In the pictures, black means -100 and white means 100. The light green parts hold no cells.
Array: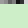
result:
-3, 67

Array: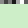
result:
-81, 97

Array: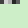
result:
40, 66

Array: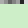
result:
2, 70

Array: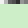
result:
-38, 89

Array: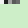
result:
29, 89

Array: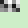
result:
41, 100

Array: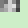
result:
64, 76

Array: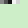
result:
-83, 91

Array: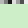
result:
75, 86
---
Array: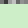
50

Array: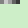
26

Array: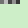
-47

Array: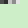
56

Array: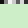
58

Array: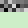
68

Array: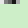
-26

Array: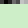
-16
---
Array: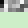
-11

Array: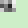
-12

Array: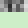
-30

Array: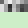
4

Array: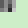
19

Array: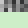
11
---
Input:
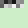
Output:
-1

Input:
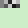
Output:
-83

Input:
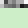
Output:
-79

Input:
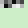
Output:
88

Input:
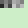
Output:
13

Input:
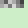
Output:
9
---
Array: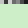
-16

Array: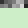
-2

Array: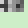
15

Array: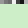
88

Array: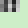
-75

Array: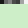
-41

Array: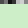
-61

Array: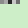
56

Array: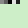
77

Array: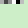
96
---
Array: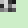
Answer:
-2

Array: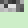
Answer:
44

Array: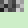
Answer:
-79

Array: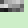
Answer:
-72

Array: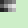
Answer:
-75

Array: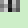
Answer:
15

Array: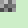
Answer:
-40
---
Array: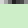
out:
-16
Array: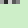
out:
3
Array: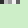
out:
23
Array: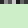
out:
-34
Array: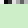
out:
32
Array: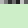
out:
-15
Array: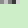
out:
10
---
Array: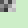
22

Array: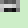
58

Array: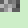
10

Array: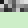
13

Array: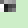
-47

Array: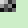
5
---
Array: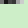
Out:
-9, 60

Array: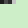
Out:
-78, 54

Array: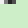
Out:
88, -39

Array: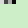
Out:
70, -93

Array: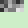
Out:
-51, 67

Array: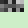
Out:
-60, -82

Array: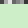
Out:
-44, -57

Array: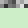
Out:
40, -49

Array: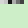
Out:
68, -48
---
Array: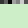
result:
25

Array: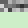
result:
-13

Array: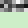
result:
-15

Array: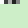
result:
37

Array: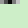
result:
-93

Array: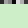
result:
-93

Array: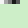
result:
-7

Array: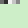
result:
90

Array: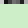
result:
-13

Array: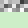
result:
84
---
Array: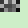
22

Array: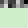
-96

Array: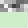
76

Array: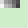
-38

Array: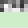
41

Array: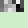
-38

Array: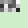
53

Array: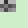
-15
